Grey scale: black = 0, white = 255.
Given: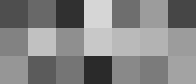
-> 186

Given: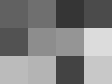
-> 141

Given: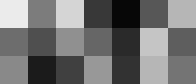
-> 42

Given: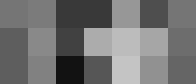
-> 188

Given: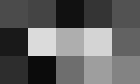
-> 174

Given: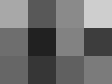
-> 33

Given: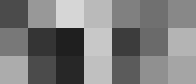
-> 60

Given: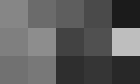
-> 66
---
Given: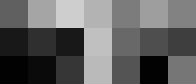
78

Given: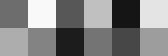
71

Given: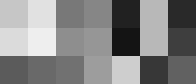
184

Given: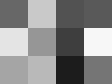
62

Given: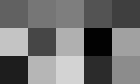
2

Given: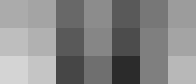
127

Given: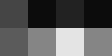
228

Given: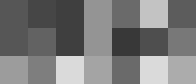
78
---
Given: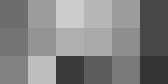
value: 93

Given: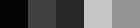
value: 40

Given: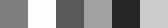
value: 161

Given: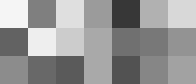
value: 82

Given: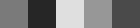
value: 223

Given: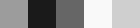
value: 102

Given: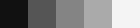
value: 132

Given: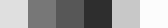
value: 46

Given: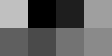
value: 74

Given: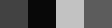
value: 8
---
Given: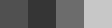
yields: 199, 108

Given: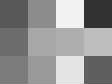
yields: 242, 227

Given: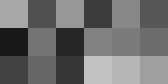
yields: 194, 182

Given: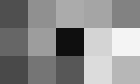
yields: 244, 220

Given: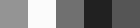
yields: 251, 148

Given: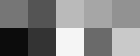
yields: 245, 201

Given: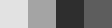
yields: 226, 164

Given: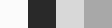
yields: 251, 216

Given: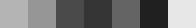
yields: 231, 180
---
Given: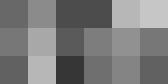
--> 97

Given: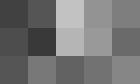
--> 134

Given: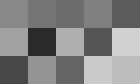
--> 188

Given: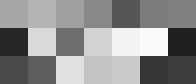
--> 60

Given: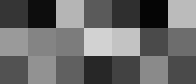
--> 74

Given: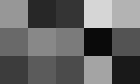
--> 25

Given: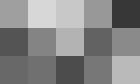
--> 186
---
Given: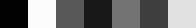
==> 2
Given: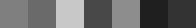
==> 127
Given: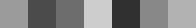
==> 155
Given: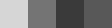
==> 214
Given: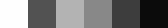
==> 254
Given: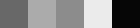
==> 104
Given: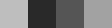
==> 190
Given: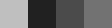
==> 191
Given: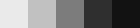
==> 234
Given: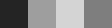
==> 36
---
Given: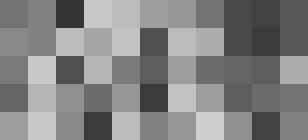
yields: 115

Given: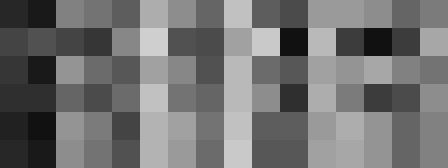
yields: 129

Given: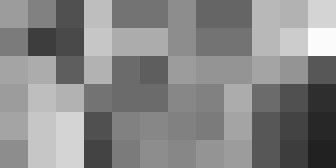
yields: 39

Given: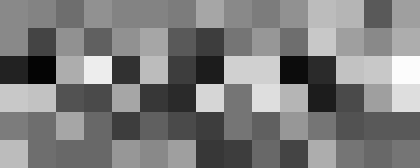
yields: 89

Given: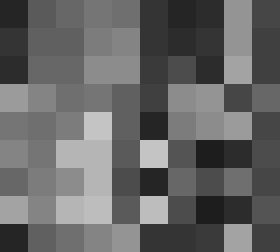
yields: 84
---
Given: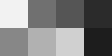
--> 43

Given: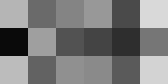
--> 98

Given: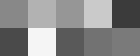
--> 74

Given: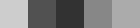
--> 205

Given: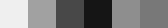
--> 161

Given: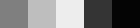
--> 127

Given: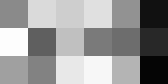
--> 130

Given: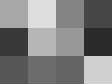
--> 43
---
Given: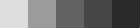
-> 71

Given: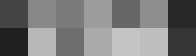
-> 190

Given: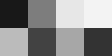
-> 167

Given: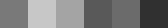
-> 107

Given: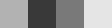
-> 121

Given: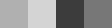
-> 60

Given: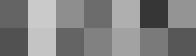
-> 122
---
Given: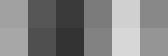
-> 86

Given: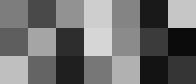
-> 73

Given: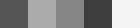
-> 172

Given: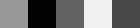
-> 3

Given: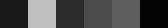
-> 192

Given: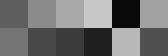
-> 140

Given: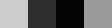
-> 45

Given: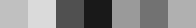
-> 218

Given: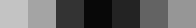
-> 164

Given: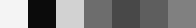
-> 11
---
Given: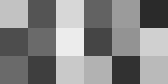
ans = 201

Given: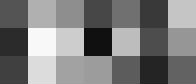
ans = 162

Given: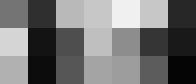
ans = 86

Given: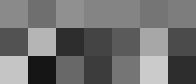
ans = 104

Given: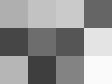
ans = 131

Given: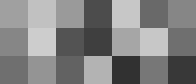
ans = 98

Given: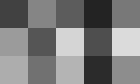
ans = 180

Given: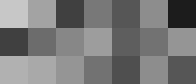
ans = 149

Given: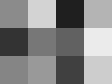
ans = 64

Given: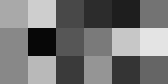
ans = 58
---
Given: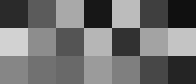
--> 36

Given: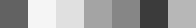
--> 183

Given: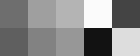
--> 221

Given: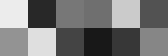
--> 134

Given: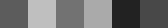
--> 72

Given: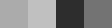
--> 115

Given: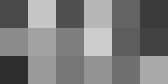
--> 170
